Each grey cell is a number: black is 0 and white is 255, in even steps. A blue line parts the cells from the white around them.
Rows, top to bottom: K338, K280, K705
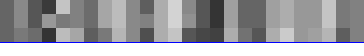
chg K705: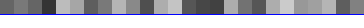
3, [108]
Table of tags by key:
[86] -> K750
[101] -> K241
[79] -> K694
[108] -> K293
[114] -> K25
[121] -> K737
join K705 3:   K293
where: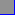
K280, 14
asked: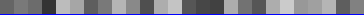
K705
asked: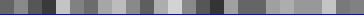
K338
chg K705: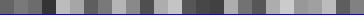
24, [181]

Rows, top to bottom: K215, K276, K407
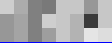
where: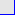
K407, 7
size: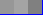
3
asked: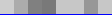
K215
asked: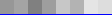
K407
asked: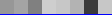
K276

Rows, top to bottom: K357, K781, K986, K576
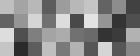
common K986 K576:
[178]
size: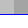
2
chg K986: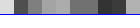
7, [106]
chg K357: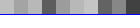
9, [141]
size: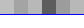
6
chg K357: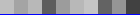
9, [141]

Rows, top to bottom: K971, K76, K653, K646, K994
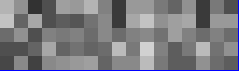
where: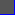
K76, 6
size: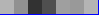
7

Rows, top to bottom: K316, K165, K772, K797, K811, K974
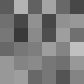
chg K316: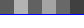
6, [71]
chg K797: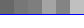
4, [158]
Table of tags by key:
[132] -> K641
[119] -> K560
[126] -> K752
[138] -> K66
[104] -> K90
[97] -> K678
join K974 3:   K90
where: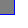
K797, 3
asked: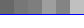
K797
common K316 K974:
[104]
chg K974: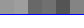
4, [119]

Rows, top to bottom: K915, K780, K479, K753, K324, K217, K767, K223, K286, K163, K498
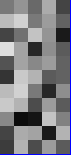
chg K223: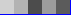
1, [201]
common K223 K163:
[179]
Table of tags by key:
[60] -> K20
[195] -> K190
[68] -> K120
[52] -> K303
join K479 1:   K120

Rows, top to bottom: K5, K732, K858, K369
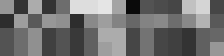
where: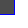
K5, 12
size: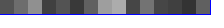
15
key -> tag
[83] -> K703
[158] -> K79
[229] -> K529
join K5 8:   K529
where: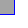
K5, 9
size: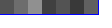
7

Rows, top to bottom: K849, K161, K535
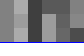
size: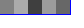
5
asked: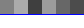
K535
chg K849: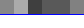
1, [129]
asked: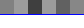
K161
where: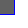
K161, 5

